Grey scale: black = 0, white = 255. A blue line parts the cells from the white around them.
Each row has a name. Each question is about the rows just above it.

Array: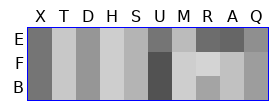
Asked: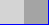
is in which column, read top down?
R
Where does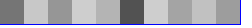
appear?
B
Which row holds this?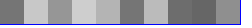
E
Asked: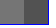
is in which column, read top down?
U
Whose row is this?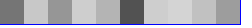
F

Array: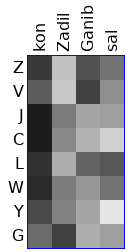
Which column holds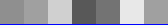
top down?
sal
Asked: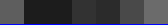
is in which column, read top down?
kon
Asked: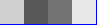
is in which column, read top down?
sal

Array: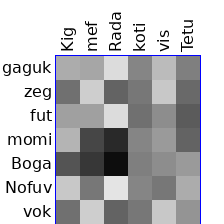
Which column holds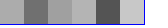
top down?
Kig
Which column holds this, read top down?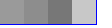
vis
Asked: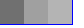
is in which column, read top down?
Kig
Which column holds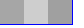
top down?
mef
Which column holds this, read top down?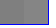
koti
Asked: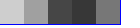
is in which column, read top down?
mef

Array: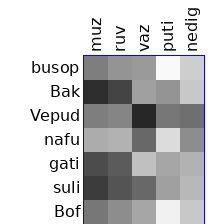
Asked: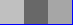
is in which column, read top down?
vaz
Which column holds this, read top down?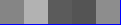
ruv

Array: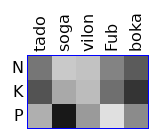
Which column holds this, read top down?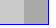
soga
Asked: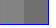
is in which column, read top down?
Fub
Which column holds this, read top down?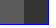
boka
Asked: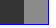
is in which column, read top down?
boka
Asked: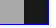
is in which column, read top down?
soga
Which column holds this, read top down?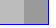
vilon

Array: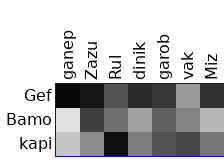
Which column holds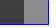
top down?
Zazu
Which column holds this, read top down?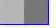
Miz

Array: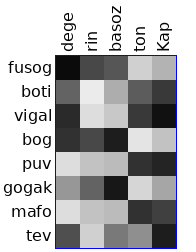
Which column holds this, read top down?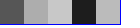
basoz
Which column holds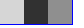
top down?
ton
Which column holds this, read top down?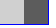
ton
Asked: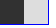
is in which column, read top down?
dege

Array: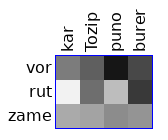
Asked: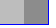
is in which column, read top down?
puno
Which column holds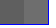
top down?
Tozip
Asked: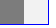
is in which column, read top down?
kar
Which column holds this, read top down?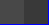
burer
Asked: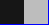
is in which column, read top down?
puno

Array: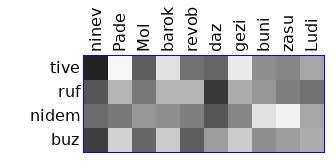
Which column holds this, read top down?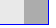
gezi
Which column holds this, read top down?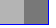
Pade
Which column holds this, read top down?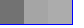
Ludi
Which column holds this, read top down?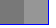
Mol
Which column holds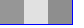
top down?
buni
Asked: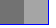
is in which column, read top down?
Ludi

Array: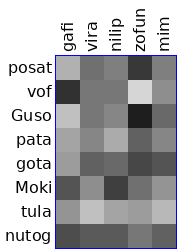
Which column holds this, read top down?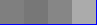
nilip
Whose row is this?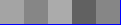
pata
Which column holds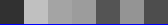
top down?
gafi

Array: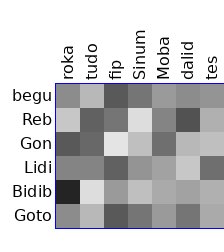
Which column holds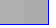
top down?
tes
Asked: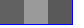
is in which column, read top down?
fip
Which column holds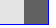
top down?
fip
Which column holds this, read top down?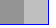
Sinum
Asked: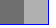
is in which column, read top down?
tes
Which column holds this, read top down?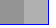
tes

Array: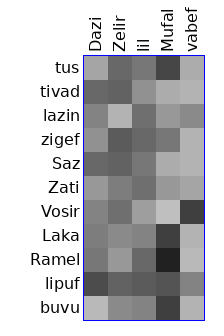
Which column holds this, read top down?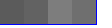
Zelir
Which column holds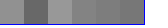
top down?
Dazi
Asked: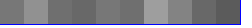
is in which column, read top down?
lil

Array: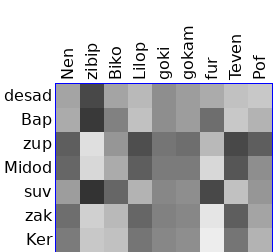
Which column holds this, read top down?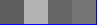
Lilop
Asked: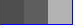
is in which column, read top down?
Lilop
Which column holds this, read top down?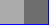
fur
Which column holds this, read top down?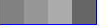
Biko
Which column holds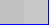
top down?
Teven
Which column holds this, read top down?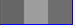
Nen

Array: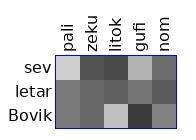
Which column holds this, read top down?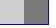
pali
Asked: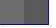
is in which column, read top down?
nom
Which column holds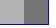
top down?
gufi

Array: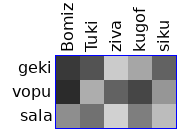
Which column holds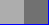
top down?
Tuki
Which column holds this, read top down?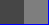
kugof

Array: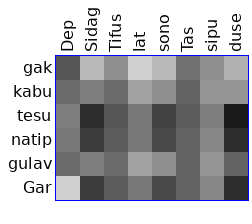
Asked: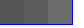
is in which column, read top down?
Tifus
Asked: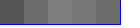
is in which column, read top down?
Dep
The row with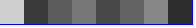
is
Gar
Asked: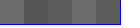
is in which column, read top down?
Tifus

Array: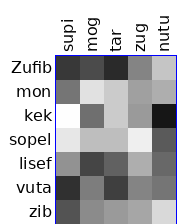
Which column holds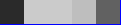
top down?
tar
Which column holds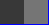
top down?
supi
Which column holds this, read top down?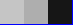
nutu

